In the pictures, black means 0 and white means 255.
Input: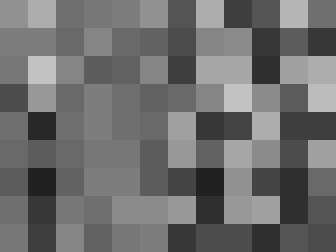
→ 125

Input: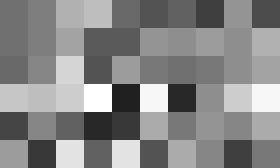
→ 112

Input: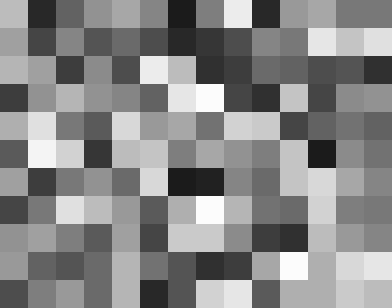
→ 160

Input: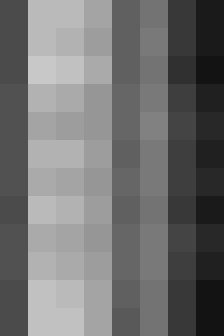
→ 75

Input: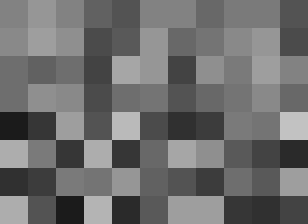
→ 137

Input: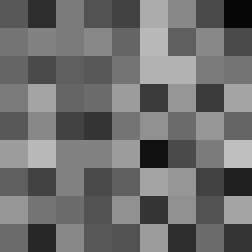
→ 116

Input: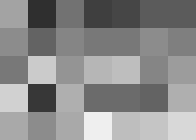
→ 140
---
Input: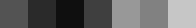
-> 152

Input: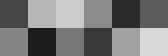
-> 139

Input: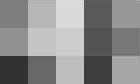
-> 218

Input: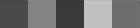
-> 58

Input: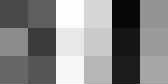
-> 214

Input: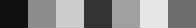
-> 160

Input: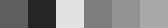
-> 125

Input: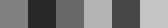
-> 180

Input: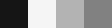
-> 245

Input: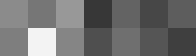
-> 99
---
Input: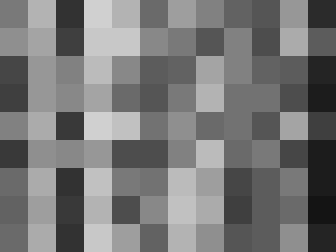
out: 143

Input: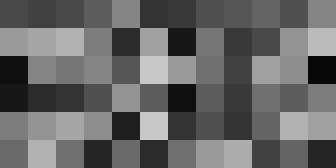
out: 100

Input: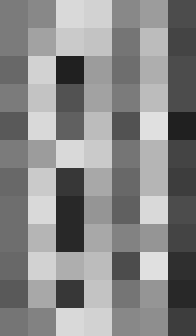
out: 142

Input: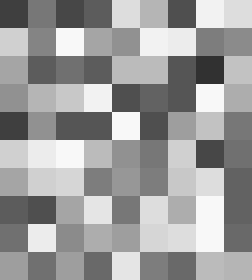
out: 187

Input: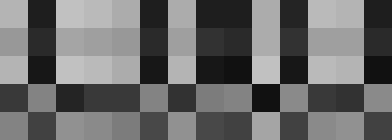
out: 145

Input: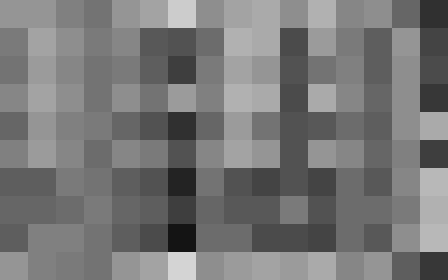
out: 94

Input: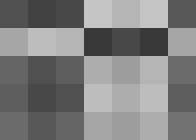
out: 173
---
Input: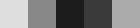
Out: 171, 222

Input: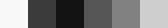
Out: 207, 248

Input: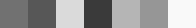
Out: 249, 113

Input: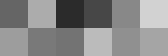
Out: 210, 157

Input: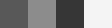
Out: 244, 88

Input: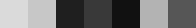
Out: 86, 218
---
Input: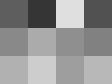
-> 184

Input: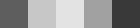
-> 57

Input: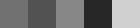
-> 208

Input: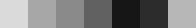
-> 183

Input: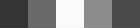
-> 74

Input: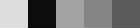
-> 91
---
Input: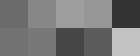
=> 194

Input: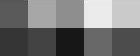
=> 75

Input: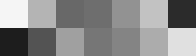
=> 224

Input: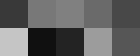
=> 86

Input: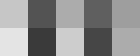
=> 172

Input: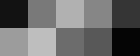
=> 5

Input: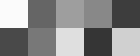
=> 208

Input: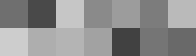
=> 105
